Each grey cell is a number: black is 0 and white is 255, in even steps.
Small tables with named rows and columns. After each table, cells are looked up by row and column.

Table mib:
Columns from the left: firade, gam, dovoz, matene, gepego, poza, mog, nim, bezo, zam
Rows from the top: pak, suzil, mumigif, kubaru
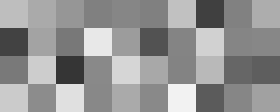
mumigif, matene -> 137
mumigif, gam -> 205
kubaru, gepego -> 170
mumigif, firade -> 121
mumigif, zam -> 94
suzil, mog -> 132
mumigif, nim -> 185
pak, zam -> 173
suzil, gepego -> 156
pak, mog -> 193
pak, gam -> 170
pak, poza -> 128
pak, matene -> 128
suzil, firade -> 66
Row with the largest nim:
suzil

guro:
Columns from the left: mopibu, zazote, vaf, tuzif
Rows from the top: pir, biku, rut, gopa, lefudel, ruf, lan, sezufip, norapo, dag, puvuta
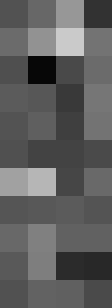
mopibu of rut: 79
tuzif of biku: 115
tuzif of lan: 105
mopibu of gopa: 91
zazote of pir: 103
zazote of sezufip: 88
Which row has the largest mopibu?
lan

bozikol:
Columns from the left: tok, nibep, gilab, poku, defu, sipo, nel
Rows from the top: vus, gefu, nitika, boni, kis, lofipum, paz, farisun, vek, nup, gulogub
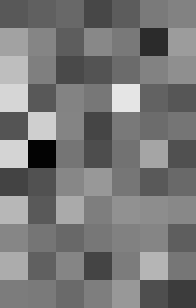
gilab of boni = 131
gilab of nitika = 73
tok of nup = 172
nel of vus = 130
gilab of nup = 133
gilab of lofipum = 117
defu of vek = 129
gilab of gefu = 93
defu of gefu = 121
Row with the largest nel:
gefu

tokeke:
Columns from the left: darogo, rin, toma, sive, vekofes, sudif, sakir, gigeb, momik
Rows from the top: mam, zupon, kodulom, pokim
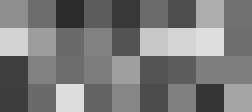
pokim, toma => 221
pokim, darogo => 62
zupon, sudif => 199
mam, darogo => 142
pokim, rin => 106
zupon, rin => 157
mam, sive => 92
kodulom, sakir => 93
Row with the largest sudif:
zupon

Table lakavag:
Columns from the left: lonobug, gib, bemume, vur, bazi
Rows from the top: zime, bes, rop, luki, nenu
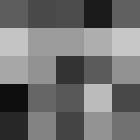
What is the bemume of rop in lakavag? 51
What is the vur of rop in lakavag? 91
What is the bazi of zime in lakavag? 96
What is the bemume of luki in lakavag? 88
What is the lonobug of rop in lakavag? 167
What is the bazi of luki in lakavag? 72
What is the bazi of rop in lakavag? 145
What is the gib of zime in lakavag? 73
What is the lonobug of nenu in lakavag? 39
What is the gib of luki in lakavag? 102
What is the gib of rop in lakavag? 146
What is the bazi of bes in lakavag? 199
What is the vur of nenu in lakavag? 147
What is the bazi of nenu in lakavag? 113

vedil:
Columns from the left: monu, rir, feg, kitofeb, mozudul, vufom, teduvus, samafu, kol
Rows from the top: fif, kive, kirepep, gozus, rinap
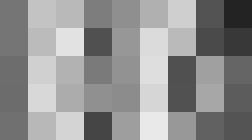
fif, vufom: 176
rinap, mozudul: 158
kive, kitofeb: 80
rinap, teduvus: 152
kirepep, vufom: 222
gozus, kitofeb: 144
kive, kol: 56
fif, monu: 117
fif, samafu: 83
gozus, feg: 172
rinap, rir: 184
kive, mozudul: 151
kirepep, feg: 178

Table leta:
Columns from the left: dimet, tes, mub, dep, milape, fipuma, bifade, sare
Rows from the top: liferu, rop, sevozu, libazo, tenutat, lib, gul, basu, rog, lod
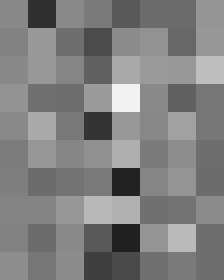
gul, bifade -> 149
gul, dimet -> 127
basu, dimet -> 131
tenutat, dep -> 52
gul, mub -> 115
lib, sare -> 110
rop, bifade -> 103
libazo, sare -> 118
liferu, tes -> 48
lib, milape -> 175
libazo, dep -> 155
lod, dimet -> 142
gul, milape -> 34
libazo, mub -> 109
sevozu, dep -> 97
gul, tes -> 108
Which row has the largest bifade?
rog

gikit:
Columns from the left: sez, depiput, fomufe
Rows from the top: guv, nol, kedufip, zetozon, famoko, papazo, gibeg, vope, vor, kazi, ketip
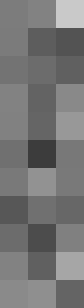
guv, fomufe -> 201
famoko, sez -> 129
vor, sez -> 108
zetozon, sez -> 130
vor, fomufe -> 128
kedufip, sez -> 115
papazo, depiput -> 60
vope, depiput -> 112
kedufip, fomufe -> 96
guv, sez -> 124
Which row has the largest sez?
ketip

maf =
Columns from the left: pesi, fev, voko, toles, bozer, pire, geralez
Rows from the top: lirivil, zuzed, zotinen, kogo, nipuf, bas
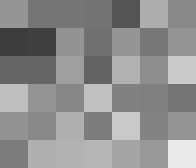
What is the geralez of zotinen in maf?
202
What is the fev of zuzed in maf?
64
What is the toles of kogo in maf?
192
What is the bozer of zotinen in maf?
177
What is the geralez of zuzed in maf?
148
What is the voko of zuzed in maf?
147
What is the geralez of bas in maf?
233
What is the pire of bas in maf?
153
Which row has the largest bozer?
nipuf

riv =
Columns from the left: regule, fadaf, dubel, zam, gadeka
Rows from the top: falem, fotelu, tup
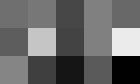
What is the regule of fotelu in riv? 93
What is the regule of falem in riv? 111
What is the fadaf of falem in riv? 119
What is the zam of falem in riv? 128
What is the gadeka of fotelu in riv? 235
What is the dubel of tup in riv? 21
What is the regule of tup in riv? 133
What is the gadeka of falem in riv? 104
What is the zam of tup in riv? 90

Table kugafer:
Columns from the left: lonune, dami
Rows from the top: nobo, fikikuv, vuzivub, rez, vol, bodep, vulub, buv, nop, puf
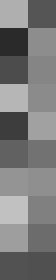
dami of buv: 128
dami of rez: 139
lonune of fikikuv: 42
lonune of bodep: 97
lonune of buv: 193
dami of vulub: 143
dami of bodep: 114

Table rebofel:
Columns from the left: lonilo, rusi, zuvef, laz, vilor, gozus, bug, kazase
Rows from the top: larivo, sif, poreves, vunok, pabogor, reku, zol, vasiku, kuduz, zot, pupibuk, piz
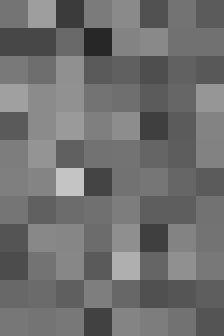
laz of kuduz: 108
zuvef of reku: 96
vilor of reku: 115
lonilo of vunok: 160
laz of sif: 39
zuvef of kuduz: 134
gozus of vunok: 91
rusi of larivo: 158
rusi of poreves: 110
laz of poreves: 90
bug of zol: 102
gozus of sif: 137
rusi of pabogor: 139
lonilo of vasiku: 117
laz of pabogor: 127
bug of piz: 114

